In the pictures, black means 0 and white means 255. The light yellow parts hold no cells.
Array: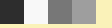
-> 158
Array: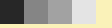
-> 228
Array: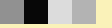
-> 179
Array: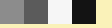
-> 19
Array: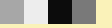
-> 121
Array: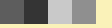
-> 143
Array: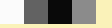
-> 139
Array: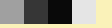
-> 229
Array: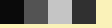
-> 48
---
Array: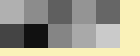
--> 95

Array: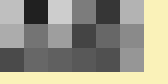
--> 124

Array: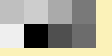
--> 205

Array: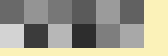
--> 90

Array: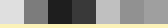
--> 192

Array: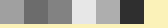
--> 231
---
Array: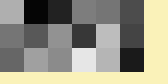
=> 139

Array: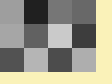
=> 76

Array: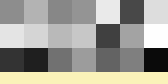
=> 113

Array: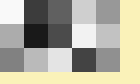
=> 228

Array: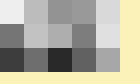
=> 41

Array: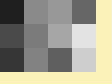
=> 95

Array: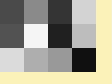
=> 153
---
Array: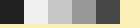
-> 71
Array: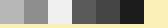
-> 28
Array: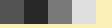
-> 223
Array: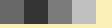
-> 191
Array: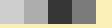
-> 124
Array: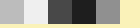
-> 144
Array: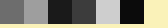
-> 11
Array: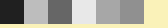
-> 144
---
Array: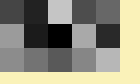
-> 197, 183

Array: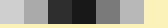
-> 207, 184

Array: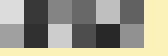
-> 220, 205

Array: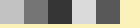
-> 218, 194

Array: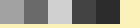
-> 208, 162

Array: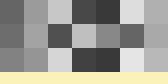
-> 229, 221
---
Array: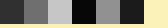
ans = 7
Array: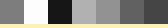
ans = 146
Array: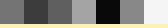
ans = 9
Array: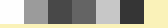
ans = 100
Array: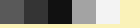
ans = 17
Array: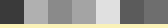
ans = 224
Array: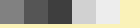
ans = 62
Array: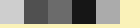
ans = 107
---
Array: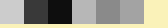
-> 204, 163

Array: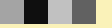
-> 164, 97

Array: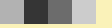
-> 178, 204

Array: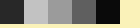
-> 40, 10

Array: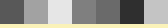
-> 88, 196

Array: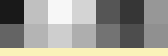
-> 25, 144

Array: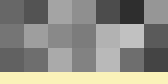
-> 103, 68
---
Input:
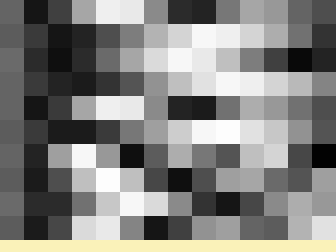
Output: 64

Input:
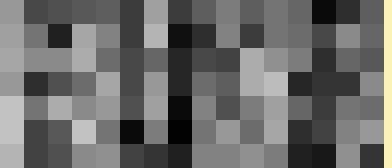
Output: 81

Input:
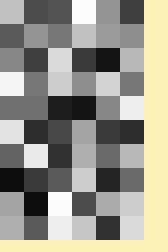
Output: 83

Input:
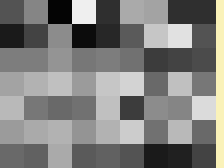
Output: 4

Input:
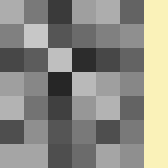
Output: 58
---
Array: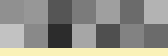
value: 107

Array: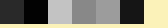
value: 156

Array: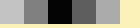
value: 93

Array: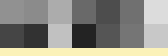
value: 111

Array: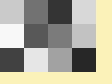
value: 52

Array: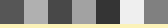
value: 239

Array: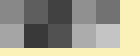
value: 144
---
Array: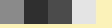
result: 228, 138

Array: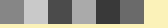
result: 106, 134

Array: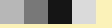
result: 218, 183

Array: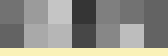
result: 99, 99

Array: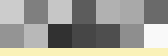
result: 106, 148

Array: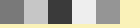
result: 149, 121
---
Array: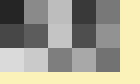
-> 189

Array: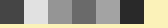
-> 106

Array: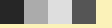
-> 171

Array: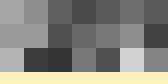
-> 89

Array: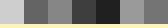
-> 33

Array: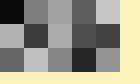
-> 162
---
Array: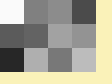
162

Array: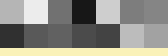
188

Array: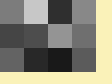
148

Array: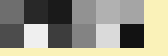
218

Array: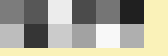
248

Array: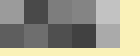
65

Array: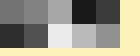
187

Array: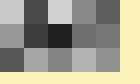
111

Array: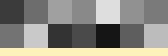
94

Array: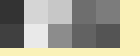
98
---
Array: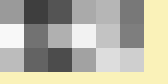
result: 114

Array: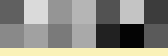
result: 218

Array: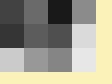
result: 92

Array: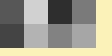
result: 209

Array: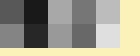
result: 25

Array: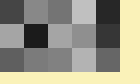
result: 27
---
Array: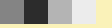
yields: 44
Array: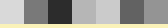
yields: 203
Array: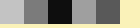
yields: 14
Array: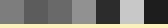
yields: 44
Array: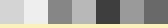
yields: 62
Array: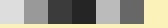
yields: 37
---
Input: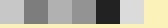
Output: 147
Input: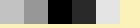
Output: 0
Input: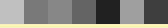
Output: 34
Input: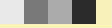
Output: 121
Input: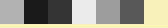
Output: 234
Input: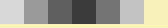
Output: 60
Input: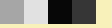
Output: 226
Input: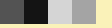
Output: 20
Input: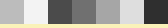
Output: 166
